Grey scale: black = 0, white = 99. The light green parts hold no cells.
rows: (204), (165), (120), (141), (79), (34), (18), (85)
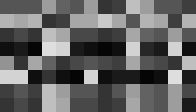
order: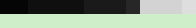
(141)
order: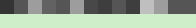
(18)
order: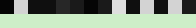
(141)
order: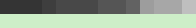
(120)
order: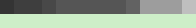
(18)

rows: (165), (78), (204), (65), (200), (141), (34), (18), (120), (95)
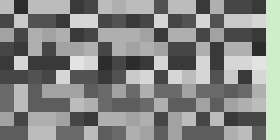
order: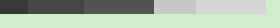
(78)
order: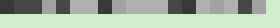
(204)
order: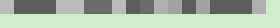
(95)
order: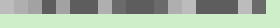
(18)
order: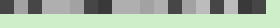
(120)

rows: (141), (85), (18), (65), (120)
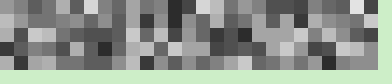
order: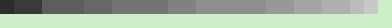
(120)
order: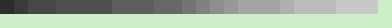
(18)

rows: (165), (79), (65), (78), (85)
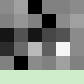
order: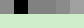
(165)
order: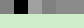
(165)
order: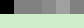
(85)
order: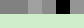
(79)
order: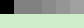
(79)
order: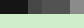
(65)
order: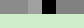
(165)

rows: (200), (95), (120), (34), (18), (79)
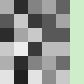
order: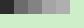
(18)
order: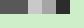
(120)

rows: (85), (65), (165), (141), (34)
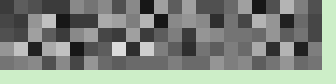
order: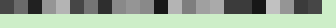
(65)
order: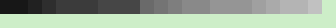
(65)
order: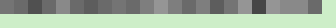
(34)

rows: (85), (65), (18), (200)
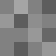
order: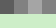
(85)
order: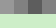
(200)
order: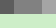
(85)
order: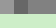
(18)
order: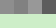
(65)
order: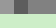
(200)
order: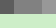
(200)

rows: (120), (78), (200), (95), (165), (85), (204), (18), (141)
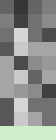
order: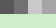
(141)
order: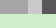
(95)
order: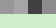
(204)
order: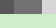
(18)
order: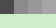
(165)
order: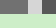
(18)
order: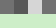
(18)

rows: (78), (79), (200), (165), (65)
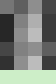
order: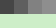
(165)
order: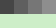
(78)
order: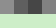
(165)
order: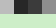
(200)

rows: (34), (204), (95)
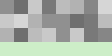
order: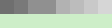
(204)
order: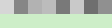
(34)
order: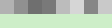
(34)
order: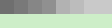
(95)
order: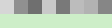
(34)
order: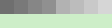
(34)
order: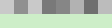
(95)

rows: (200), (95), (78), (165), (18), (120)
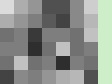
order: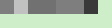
(78)
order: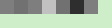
(165)
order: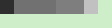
(18)
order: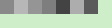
(95)

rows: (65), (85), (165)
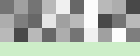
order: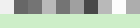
(65)
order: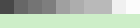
(165)
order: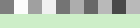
(165)
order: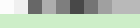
(165)
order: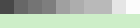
(85)

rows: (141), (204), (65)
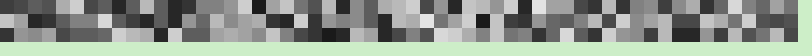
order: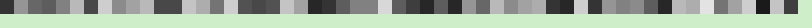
(204)
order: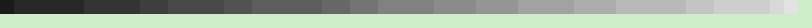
(141)
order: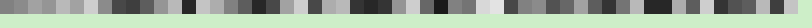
(141)
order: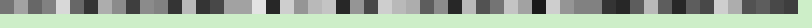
(141)
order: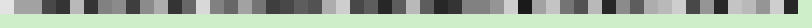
(141)
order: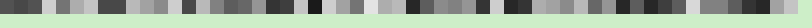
(204)

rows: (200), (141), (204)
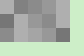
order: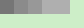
(141)
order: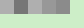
(141)
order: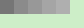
(204)
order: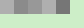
(141)

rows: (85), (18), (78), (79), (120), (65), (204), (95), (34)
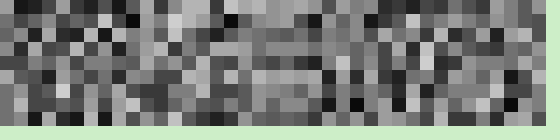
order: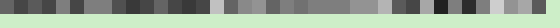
(204)
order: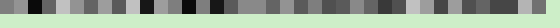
(95)

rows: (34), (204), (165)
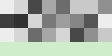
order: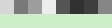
(204)
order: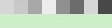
(165)
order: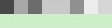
(34)
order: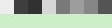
(204)

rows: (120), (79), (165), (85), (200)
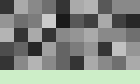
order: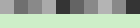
(200)
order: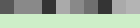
(120)

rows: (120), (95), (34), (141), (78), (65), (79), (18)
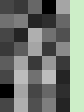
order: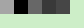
(120)
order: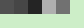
(34)
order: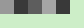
(78)
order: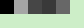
(120)
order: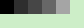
(79)
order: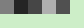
(18)
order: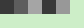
(78)

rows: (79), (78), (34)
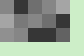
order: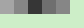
(79)
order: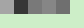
(78)
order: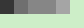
(79)
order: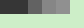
(34)

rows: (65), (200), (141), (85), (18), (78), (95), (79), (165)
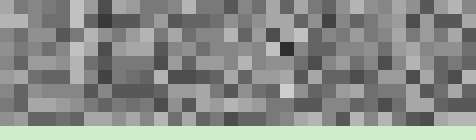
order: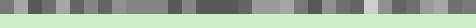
(95)
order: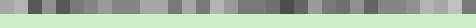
(65)

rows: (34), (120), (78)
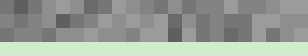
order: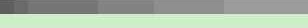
(78)
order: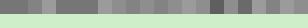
(120)
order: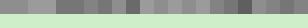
(120)
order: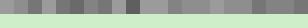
(78)
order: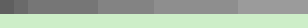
(120)
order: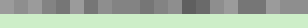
(120)

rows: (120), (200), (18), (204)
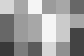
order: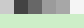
(18)
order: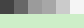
(18)
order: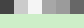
(18)
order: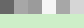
(120)
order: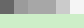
(200)
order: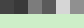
(204)

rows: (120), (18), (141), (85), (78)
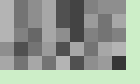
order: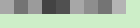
(18)
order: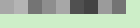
(18)

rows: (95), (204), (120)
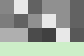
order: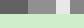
(95)
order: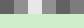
(204)
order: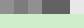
(204)
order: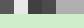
(120)
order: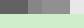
(95)

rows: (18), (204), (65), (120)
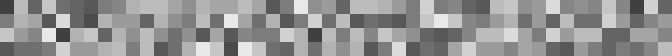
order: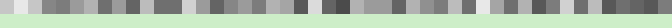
(204)
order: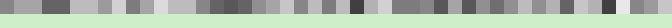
(65)
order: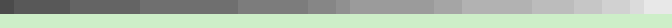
(204)

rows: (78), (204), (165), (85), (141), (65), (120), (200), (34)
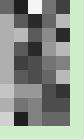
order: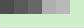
(65)
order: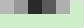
(85)
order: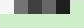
(78)
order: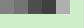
(141)
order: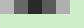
(204)

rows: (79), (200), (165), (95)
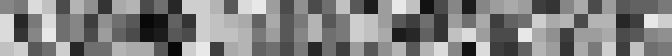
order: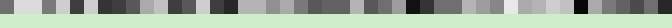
(200)
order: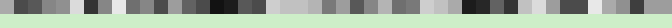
(165)

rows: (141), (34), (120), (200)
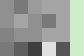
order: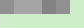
(120)
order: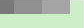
(34)
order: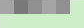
(34)
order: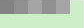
(120)

